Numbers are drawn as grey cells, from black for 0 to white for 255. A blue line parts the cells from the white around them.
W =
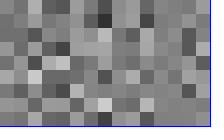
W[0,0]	134
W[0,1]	115
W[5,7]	82
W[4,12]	134
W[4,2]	78
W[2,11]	127
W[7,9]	108
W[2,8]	119
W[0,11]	133
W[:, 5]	[156, 145, 155, 158, 105, 111, 179, 101, 155]
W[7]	[149, 145, 103, 154, 153, 101, 161, 204, 116, 108, 182, 134, 129, 131, 125]
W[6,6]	133
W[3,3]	96
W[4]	[114, 149, 78, 172, 191, 105, 122, 157, 122, 111, 138, 124, 134, 149, 93]
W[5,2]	201
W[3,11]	137
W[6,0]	121
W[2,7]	185
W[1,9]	157
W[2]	[112, 112, 86, 136, 126, 155, 143, 185, 119, 94, 169, 127, 140, 89, 131]
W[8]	[124, 117, 167, 104, 99, 155, 108, 65, 144, 155, 87, 128, 129, 130, 143]
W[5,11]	138
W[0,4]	86
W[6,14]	160
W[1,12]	130
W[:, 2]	[175, 154, 86, 155, 78, 201, 141, 103, 167]
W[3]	[150, 108, 155, 96, 68, 158, 162, 165, 127, 124, 166, 137, 129, 88, 172]
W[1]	[113, 126, 154, 120, 130, 145, 93, 49, 145, 157, 70, 125, 130, 146, 123]

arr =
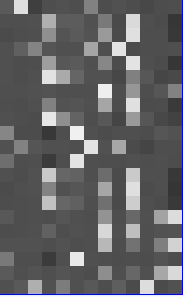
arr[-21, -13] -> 90
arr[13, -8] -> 86
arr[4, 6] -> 80
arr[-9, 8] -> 75
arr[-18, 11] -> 78
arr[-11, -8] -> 79
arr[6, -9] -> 79
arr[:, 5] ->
[78, 92, 90, 80, 90, 101, 79, 84, 99, 240, 79, 227, 98, 86, 96, 80, 81, 78, 233, 80, 80]
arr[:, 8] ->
[81, 74, 75, 228, 76, 71, 78, 77, 69, 79, 167, 78, 75, 75, 74, 78, 80, 78, 77, 79, 94]
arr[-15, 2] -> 81
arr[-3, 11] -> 83
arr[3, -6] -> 79
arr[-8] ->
[75, 79, 81, 131, 81, 86, 82, 166, 75, 223, 76, 79, 53]
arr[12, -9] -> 102
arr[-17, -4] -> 227
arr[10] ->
[81, 130, 85, 80, 80, 79, 226, 81, 167, 75, 69, 78, 78]
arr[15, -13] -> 88
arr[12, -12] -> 77
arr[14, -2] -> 76
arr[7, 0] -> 78
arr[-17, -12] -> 77
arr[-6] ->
[88, 78, 79, 78, 85, 80, 78, 147, 78, 104, 80, 163, 220]
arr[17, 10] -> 79
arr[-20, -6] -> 121
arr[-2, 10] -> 80
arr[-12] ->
[134, 76, 76, 56, 78, 240, 80, 76, 79, 79, 77, 86, 82]
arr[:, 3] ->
[78, 175, 143, 85, 158, 226, 83, 129, 231, 56, 80, 59, 201, 131, 194, 78, 97, 78, 59, 79, 81]
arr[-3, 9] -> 78

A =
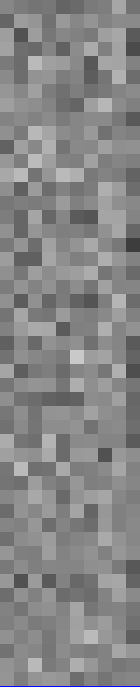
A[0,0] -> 134
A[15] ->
[125, 102, 165, 103, 134, 91, 85, 165, 164, 132]
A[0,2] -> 116
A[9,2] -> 184
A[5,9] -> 109
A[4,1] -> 108
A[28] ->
[143, 114, 108, 98, 94, 98, 141, 138, 160, 103]
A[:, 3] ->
[119, 113, 119, 132, 160, 149, 124, 132, 139, 165, 177, 159, 150, 109, 128, 103, 135, 161, 166, 140, 146, 102, 118, 168, 146, 130, 126, 146, 98, 147, 141, 180, 170, 114, 129, 151, 155, 109, 156, 158, 134, 90, 151, 145, 127, 119, 118, 122, 153]
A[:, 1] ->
[123, 156, 82, 110, 108, 109, 135, 146, 138, 122, 160, 125, 186, 96, 126, 102, 102, 148, 96, 119, 147, 92, 166, 155, 138, 144, 94, 141, 114, 142, 138, 117, 148, 186, 111, 145, 147, 129, 140, 127, 140, 81, 145, 117, 138, 129, 139, 137, 126]
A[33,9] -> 130
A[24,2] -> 105
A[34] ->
[116, 111, 157, 129, 120, 151, 127, 129, 143, 134]
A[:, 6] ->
[122, 148, 122, 171, 88, 93, 112, 159, 138, 153, 136, 161, 121, 124, 139, 85, 119, 169, 133, 172, 118, 84, 126, 129, 112, 157, 140, 143, 141, 162, 114, 139, 155, 128, 127, 158, 101, 109, 136, 146, 143, 113, 108, 118, 144, 186, 124, 151, 131]
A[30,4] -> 141
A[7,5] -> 101
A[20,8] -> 132
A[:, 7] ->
[126, 131, 159, 128, 166, 117, 121, 183, 138, 113, 160, 125, 131, 175, 162, 165, 145, 136, 174, 117, 161, 126, 137, 175, 141, 163, 118, 158, 138, 143, 136, 132, 81, 138, 129, 166, 151, 153, 170, 129, 145, 164, 131, 129, 156, 152, 130, 131, 117]
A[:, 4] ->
[100, 153, 135, 97, 156, 125, 112, 109, 123, 140, 116, 130, 186, 130, 155, 134, 127, 132, 143, 153, 121, 123, 155, 91, 137, 122, 107, 118, 94, 148, 141, 107, 107, 169, 120, 105, 126, 132, 124, 131, 133, 130, 108, 131, 135, 137, 140, 131, 149]
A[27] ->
[118, 141, 148, 146, 118, 174, 143, 158, 133, 118]
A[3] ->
[162, 110, 105, 132, 97, 140, 171, 128, 163, 75]
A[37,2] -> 151
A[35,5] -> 147
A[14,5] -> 128
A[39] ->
[150, 127, 126, 158, 131, 138, 146, 129, 151, 140]
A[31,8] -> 132
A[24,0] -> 96

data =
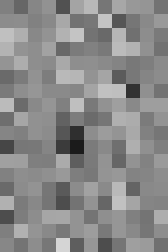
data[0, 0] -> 128
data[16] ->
[127, 177, 148, 137, 121, 147, 157, 121, 150, 137, 118, 141]
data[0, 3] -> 146
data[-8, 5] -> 27
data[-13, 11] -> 140
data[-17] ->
[140, 141, 129, 137, 168, 114, 119, 196, 86, 118, 137, 153]
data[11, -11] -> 159
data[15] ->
[77, 125, 141, 166, 167, 147, 116, 143, 150, 128, 116, 173]
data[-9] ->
[133, 128, 145, 140, 86, 47, 141, 156, 148, 169, 129, 118]
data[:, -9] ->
[146, 137, 147, 162, 139, 125, 138, 149, 143, 140, 133, 126, 144, 118, 117, 166, 137, 119]
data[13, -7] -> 140
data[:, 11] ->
[115, 153, 122, 114, 138, 140, 115, 158, 147, 118, 127, 154, 141, 139, 131, 173, 141, 112]
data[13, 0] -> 106
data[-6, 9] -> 131
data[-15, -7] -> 123
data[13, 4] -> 90
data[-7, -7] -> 94
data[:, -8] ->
[81, 168, 178, 104, 169, 185, 138, 128, 98, 86, 59, 171, 153, 90, 77, 167, 121, 213]
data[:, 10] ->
[149, 137, 141, 145, 126, 133, 144, 158, 123, 129, 144, 130, 133, 137, 133, 116, 118, 155]
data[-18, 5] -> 164
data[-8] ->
[70, 119, 120, 133, 59, 27, 123, 137, 111, 175, 144, 127]
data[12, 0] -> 129
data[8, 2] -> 145
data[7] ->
[187, 107, 137, 149, 128, 191, 121, 146, 159, 137, 158, 158]
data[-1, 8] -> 117
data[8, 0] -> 110
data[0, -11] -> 102
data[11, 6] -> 122

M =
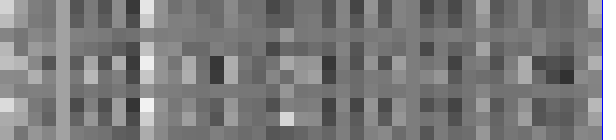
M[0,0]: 211
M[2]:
[132, 118, 135, 126, 162, 129, 126, 122, 110, 113, 134, 125, 127, 123, 119, 120, 123, 118, 119, 114, 150, 120, 122, 117, 122, 113, 121, 124, 117, 125, 114, 124, 126, 117, 127, 117, 124, 120, 128, 115, 112, 125, 121]
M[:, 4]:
[162, 162, 162, 162, 162, 162, 162, 162, 162, 162]
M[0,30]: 72
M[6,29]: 125
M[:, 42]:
[174, 158, 121, 139, 176, 132, 131, 184, 161, 131]
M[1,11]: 143
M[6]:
[146, 126, 128, 127, 162, 110, 119, 111, 119, 105, 147, 127, 125, 120, 117, 122, 122, 119, 119, 107, 150, 116, 118, 113, 126, 108, 126, 117, 119, 125, 107, 116, 107, 117, 133, 114, 115, 115, 121, 120, 116, 121, 131]
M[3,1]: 118
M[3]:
[183, 118, 155, 141, 162, 120, 114, 107, 93, 74, 192, 137, 141, 106, 106, 127, 119, 106, 117, 73, 105, 99, 110, 98, 131, 85, 128, 116, 109, 125, 73, 121, 98, 106, 164, 97, 114, 109, 131, 109, 96, 126, 139]
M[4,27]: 81
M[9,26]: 129
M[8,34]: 129
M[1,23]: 87
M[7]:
[219, 174, 121, 106, 162, 75, 128, 79, 158, 53, 242, 148, 119, 137, 108, 94, 150, 112, 109, 80, 128, 123, 126, 67, 134, 69, 149, 75, 142, 125, 80, 103, 68, 114, 160, 87, 115, 145, 84, 105, 95, 112, 184]
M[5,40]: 49
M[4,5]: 91
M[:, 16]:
[138, 135, 123, 119, 174, 171, 122, 150, 158, 117]
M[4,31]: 123
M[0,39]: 110
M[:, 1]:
[159, 151, 118, 118, 182, 137, 126, 174, 165, 117]
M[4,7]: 82
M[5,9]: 73
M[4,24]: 124
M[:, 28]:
[131, 131, 117, 109, 159, 142, 119, 142, 150, 108]
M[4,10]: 238

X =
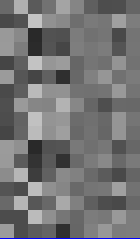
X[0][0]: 105
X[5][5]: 104
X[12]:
[140, 182, 61, 97, 138, 129, 106, 91, 73, 101]
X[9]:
[69, 101, 187, 145, 159, 104, 114, 102, 149, 110]
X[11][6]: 123
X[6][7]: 116
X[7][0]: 79
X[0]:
[105, 176, 90, 114, 164, 133, 95, 77, 78, 101]
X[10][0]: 155
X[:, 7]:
[77, 118, 117, 124, 112, 150, 116, 78, 104, 102, 119, 137, 91, 119, 77, 120, 152]
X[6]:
[74, 94, 186, 145, 146, 114, 113, 116, 153, 116]
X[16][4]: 47
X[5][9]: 123
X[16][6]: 129
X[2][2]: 41
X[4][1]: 96
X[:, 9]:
[101, 125, 116, 117, 114, 123, 116, 104, 117, 110, 103, 122, 101, 114, 104, 125, 125]
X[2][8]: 73
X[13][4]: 134
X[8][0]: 77
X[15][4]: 118
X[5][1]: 86
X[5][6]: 129
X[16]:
[156, 76, 92, 100, 47, 102, 129, 152, 124, 125]
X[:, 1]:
[176, 82, 137, 125, 96, 86, 94, 154, 99, 101, 144, 91, 182, 76, 182, 76, 76]
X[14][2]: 87
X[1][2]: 196
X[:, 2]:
[90, 196, 41, 43, 195, 69, 186, 134, 193, 187, 41, 51, 61, 189, 87, 187, 92]
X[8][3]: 148

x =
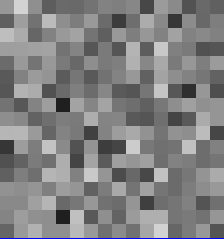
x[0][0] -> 151
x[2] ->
[190, 171, 102, 130, 153, 163, 116, 95, 153, 126, 151, 130, 162, 130, 137, 129]
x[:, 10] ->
[71, 172, 151, 93, 135, 97, 118, 96, 85, 146, 120, 160, 72, 161, 63, 175, 166]
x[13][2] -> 149
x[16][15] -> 84
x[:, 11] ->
[155, 137, 130, 200, 169, 163, 197, 120, 111, 116, 112, 110, 194, 117, 110, 175, 210]
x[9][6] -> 65
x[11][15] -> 117
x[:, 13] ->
[82, 140, 130, 122, 151, 130, 47, 160, 89, 142, 193, 125, 119, 125, 129, 122, 123]
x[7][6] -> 133
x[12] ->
[96, 126, 111, 181, 175, 129, 201, 149, 76, 104, 72, 194, 107, 119, 148, 171]
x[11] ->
[81, 98, 123, 112, 174, 68, 164, 91, 159, 149, 160, 110, 130, 125, 109, 117]
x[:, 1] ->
[211, 158, 171, 159, 153, 130, 179, 87, 136, 183, 157, 98, 126, 142, 137, 157, 153]
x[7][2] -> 131
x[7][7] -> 164
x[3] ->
[158, 159, 161, 163, 115, 132, 86, 122, 85, 180, 93, 200, 128, 122, 81, 85]
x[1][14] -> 104
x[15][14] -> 114
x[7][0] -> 115
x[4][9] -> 177
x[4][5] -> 104
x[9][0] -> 182
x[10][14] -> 109
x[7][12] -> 142
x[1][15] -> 126
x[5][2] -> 155
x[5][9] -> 152
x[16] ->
[101, 153, 177, 143, 143, 185, 153, 112, 139, 113, 166, 210, 102, 123, 152, 84]
